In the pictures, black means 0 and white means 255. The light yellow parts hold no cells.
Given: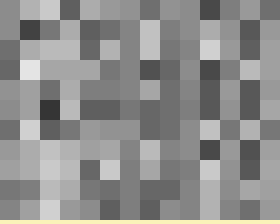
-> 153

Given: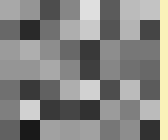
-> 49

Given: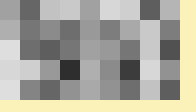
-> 94

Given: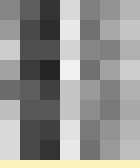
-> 190

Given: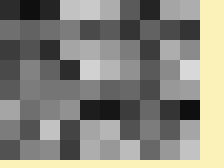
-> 194

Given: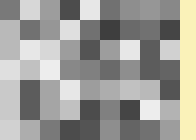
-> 157

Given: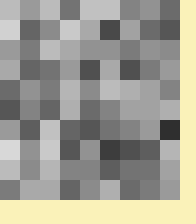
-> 154
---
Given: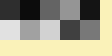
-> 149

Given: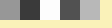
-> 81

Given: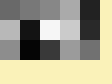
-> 170

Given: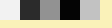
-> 4

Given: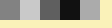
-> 17

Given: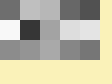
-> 103

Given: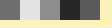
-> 39

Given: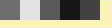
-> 23

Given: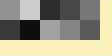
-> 72

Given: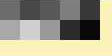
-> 126
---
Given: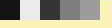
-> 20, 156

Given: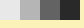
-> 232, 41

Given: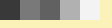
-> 57, 243

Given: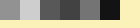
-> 146, 19

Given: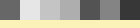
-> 103, 55

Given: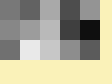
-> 120, 91

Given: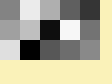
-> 131, 137
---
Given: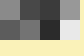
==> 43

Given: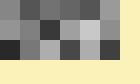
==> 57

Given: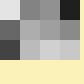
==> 159

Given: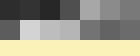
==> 189

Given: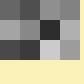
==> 45

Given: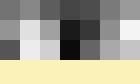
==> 161
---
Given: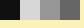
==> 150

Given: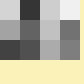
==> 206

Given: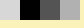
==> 84

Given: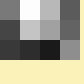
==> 184

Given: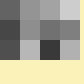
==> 163

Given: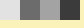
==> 163
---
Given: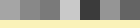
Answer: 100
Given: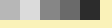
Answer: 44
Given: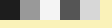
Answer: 215
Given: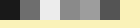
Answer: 84
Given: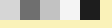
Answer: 29
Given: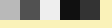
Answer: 51
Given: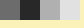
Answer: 225
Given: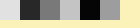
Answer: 157
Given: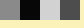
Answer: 77
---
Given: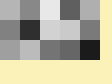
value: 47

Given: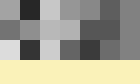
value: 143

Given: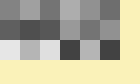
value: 79

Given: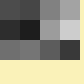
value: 29

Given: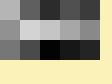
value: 211

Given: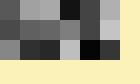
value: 96
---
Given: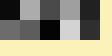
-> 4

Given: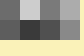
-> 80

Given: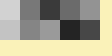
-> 154

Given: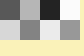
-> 235

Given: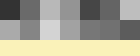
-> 211

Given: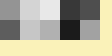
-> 177

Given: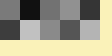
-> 138

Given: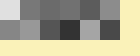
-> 85

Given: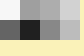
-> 136

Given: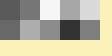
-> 140
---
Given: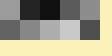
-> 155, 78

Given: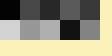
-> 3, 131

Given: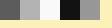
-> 92, 152

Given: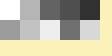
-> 254, 216

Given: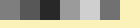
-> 126, 113

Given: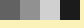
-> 98, 27

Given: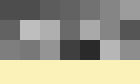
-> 77, 141

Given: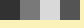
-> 50, 84

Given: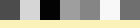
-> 76, 111

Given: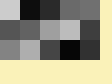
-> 204, 49
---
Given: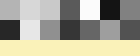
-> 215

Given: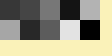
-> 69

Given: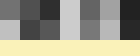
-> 80

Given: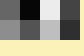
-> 6

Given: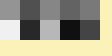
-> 80

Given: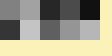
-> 162
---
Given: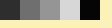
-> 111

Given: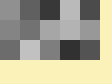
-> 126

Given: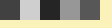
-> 87

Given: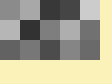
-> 119

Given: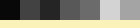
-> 88

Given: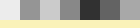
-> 149

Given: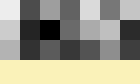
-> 106

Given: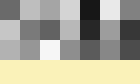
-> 142

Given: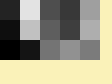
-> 94
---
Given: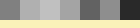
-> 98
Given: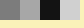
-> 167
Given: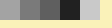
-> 95
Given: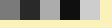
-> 172
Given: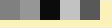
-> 11
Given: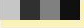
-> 48
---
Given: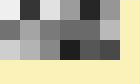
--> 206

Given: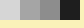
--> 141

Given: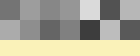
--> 183

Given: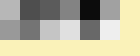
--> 197

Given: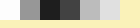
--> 188

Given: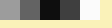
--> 99
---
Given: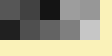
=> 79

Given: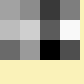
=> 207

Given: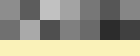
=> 169

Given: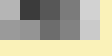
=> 148

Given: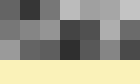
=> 133

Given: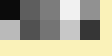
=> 81

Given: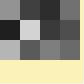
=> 211

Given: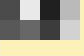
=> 103

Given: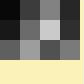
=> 107
